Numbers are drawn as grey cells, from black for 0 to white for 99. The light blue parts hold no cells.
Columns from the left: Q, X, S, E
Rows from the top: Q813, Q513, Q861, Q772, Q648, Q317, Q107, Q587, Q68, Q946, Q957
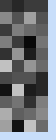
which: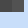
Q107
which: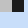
Q587
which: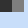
Q68
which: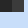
Q813
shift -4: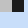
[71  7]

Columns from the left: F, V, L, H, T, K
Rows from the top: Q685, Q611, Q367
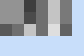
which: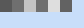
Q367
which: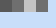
Q367
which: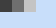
Q685
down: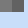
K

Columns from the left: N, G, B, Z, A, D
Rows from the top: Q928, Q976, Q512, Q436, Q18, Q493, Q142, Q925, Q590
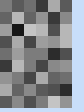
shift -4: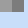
[57 44]
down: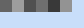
N
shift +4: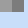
[65 52]
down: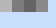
G
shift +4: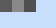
[39 57 35]

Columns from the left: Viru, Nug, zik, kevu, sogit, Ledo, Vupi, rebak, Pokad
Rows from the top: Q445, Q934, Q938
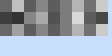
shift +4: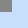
[56]
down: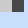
Pokad
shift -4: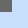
[36]

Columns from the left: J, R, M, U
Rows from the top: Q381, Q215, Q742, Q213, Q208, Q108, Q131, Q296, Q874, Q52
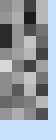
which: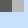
Q296
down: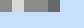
J
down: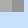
R
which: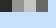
Q213
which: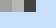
Q208
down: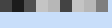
M
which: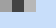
Q381

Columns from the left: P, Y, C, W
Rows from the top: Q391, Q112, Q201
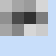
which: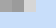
Q391
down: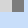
W
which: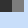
Q112

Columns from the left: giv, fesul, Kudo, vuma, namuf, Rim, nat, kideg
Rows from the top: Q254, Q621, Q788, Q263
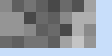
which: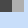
Q788
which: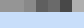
Q788
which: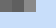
Q621
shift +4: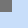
[49]

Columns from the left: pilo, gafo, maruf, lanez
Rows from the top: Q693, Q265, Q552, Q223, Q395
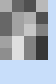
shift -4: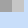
[59 73]
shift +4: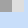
[67 90]
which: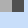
Q265
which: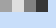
Q223
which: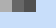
Q693

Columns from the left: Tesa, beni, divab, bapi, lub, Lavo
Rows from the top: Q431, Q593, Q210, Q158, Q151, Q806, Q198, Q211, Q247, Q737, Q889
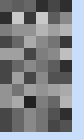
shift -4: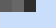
[32 36 14]
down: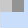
beni
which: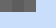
Q431
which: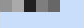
Q247
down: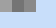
lub

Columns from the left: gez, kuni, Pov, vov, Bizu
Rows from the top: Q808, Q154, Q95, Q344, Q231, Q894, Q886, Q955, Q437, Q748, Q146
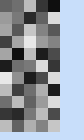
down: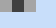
gez
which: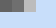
Q808
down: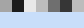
gez
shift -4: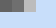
[34 39 69]
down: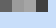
gez

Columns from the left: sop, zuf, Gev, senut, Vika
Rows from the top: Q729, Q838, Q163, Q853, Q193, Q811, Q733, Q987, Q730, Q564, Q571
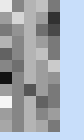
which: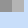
Q163
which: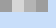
Q838
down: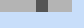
Gev
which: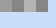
Q564

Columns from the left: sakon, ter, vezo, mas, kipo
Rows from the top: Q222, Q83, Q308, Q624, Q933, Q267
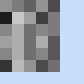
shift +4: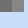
[47 56]
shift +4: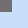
[47]

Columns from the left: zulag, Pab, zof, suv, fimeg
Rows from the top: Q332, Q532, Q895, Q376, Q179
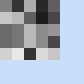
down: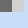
zulag
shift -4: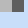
[68 33]
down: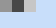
fimeg
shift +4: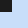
[15]

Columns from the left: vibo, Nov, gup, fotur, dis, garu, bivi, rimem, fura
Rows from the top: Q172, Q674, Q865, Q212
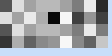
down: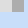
Nov
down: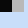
dis

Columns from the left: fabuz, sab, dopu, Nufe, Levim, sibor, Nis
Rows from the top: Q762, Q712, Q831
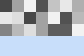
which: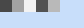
Q712
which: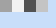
Q762
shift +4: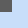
[40]
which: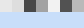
Q712
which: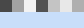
Q762
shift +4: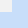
[98]
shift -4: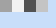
[59 90 28 72]

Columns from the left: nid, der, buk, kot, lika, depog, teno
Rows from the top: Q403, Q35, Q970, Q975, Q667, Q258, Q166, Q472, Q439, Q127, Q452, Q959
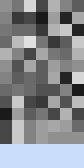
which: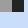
Q35
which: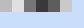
Q975
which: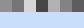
Q403

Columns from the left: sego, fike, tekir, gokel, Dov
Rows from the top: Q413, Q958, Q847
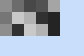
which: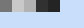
Q958
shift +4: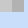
[82 73]
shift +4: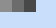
[59 46 32]
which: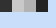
Q847
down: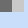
fike
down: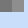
sego

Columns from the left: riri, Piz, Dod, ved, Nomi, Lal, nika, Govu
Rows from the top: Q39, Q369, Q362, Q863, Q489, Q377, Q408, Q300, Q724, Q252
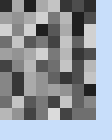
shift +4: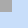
[70]
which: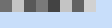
Q863
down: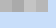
Lal
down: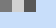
ved

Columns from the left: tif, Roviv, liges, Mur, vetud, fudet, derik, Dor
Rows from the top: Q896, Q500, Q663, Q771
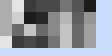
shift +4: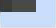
[27 32 32]
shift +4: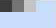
[27 49 80]
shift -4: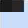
[ 7 11]
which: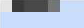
Q896
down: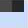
Mur

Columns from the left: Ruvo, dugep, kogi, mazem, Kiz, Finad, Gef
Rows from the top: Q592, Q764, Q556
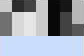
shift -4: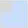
[80]
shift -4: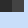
[13 22]
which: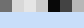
Q764
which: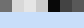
Q556

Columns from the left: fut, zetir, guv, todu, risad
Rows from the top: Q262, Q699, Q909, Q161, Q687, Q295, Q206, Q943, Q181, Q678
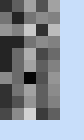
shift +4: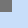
[49]
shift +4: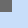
[45]
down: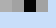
guv
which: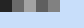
Q295
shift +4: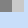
[54 82]
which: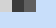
Q678

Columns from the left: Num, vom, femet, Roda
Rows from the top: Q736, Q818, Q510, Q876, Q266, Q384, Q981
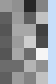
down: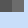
Num
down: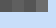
Num

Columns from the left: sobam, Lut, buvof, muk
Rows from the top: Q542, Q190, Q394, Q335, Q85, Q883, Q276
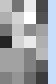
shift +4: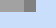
[67 67 54]
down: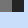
sobam
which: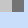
Q542

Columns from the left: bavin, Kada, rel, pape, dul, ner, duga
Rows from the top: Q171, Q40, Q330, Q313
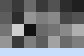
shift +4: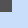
[36]
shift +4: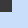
[26]

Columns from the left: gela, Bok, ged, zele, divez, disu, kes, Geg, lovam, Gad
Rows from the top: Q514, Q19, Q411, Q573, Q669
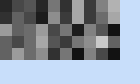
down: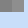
Geg
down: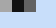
Gad
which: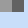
Q411

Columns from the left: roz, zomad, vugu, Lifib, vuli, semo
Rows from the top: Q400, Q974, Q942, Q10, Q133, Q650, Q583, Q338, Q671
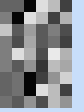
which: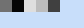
Q338
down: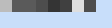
Lifib
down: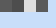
zomad
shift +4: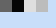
[43  6 90 77]
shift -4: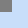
[45]

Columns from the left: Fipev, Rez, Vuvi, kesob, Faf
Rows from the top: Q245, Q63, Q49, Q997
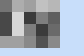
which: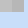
Q245
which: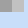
Q245
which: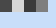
Q63

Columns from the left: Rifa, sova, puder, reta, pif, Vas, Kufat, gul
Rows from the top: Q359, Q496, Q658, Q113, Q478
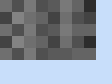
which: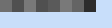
Q359
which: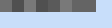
Q658
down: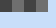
Rifa
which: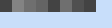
Q496
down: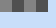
sova
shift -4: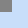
[47]

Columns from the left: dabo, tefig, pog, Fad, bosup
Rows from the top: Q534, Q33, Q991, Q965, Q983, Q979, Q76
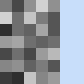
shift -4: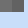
[39 34]
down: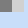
dabo
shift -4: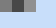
[44 24 52]
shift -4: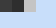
[19 14 72]
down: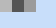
bosup

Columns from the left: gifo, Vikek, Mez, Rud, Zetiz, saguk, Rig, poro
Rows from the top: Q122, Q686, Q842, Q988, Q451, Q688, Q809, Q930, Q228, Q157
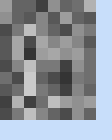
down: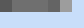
poro
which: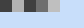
Q228

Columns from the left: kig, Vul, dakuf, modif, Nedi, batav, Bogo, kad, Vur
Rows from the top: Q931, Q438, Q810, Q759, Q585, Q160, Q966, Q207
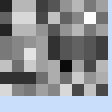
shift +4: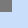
[51]
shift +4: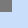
[51]
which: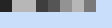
Q931
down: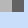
Bogo
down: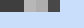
Vur
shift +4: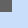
[42]

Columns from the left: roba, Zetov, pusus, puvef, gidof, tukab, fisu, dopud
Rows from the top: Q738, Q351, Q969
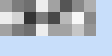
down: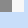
fisu
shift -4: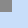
[49]

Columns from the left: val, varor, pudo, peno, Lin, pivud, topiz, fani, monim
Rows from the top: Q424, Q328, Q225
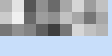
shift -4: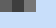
[33 20 42]
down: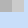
val
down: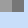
fani
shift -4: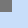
[42]

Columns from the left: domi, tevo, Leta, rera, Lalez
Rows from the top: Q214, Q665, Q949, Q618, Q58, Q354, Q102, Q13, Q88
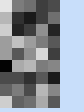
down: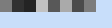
tevo
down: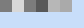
rera
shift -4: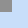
[52]
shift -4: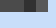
[25 25 15 30]
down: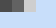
domi
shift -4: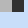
[67 15]

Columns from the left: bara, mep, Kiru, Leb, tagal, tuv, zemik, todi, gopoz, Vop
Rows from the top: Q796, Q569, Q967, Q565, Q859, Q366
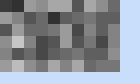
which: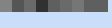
Q569
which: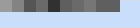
Q569
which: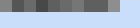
Q859

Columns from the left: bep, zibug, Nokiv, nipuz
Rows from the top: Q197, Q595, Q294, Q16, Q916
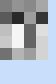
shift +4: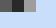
[39 20 65]
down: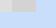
nipuz
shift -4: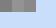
[45 53 49]
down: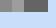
Nokiv
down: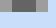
Nokiv

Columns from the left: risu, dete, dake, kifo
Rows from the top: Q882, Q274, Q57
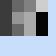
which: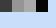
Q274
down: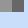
dete
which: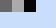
Q57
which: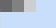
Q882

